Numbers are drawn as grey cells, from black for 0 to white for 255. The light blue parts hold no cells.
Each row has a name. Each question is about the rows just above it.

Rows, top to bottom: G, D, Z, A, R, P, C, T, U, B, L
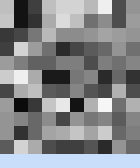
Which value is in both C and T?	[177]
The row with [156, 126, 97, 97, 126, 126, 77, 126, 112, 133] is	R
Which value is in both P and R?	[133]
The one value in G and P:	[239]
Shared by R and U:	[133]
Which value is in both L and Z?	[148]

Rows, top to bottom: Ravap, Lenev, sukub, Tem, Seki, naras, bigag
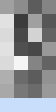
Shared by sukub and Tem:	[72]
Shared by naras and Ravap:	[92]
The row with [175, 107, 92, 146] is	naras
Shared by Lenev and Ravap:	[160]
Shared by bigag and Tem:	[153]

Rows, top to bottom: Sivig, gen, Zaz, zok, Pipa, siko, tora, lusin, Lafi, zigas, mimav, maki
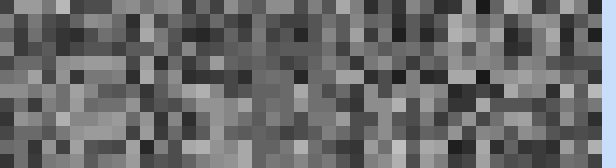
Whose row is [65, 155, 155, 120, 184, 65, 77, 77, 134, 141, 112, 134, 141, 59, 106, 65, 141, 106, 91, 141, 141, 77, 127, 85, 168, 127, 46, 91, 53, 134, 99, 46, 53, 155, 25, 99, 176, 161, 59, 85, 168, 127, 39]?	Sivig
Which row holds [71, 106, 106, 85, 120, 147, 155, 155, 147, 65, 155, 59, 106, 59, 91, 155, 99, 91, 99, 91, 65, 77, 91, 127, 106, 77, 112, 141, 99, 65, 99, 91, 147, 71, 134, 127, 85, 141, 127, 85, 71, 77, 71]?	zigas
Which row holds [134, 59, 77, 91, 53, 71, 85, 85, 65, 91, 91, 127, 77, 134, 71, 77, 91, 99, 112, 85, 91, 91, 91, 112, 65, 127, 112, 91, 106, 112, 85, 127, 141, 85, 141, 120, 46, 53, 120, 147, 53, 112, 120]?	zok
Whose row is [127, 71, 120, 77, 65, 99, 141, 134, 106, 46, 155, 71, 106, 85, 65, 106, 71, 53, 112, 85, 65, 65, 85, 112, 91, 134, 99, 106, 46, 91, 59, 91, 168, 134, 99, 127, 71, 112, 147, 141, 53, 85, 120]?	gen

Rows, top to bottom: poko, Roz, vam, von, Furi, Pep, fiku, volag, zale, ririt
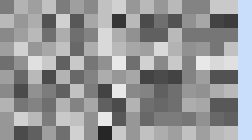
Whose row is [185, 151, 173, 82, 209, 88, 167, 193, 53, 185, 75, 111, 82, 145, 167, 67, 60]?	Roz
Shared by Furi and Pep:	[131]
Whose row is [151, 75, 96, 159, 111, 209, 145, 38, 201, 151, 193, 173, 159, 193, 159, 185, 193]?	ririt
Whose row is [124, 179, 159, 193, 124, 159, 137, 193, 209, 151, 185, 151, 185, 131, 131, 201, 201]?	poko
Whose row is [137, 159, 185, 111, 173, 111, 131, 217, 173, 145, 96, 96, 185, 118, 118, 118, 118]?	vam
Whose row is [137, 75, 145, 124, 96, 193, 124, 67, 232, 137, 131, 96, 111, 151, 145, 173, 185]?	fiku

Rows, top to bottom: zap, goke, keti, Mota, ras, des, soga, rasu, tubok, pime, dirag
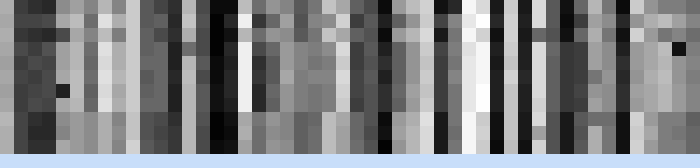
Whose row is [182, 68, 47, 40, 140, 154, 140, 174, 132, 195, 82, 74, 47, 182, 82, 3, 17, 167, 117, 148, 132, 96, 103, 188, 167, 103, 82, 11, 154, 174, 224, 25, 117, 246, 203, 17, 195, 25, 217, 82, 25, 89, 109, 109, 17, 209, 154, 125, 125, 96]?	tubok
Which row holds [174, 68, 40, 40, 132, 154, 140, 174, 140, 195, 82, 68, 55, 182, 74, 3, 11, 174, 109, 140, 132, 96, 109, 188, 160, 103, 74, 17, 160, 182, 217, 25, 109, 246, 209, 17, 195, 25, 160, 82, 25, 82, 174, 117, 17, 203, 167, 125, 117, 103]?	pime
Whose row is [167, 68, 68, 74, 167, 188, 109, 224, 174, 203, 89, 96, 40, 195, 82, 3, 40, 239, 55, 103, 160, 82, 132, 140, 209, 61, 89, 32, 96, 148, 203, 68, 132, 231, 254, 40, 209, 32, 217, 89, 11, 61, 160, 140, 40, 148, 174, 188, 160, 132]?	goke
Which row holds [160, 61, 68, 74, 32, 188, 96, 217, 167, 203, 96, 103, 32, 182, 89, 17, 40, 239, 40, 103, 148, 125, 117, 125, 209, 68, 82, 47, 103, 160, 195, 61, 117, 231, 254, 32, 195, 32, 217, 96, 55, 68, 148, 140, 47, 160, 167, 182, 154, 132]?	soga
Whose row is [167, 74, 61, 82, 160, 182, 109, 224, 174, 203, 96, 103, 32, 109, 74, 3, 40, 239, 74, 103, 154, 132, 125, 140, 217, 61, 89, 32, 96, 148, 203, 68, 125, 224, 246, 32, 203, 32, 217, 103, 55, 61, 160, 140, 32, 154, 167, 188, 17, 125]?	Mota

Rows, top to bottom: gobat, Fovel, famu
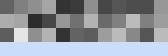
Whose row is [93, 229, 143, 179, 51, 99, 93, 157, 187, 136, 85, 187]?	famu
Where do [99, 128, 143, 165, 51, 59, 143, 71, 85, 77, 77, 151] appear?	gobat

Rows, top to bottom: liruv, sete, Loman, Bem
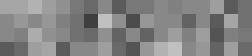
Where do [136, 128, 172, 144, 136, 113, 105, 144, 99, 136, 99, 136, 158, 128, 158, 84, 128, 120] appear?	Loman
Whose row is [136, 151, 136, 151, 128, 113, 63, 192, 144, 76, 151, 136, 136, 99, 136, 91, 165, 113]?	sete
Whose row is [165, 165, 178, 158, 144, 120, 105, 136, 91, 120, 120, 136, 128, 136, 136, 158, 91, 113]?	liruv

